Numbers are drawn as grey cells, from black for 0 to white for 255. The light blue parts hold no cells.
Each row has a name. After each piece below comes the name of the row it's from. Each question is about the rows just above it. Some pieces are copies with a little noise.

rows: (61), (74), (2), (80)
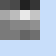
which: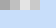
(74)
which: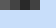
(61)
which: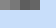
(80)
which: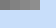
(2)

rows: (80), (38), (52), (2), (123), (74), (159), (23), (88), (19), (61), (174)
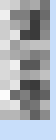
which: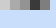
(52)
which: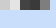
(88)
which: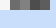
(19)
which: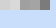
(80)

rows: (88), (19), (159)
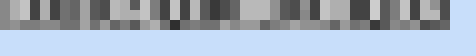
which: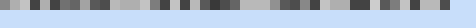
(19)
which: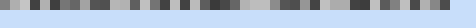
(88)
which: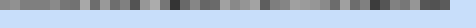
(159)
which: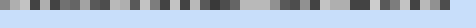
(88)

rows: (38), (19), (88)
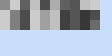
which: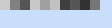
(88)
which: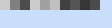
(19)
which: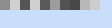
(38)

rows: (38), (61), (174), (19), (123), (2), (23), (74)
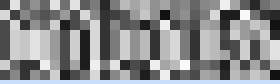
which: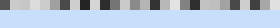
(2)
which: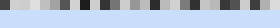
(123)

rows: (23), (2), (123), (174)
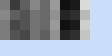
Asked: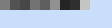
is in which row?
(174)
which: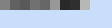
(2)
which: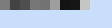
(123)

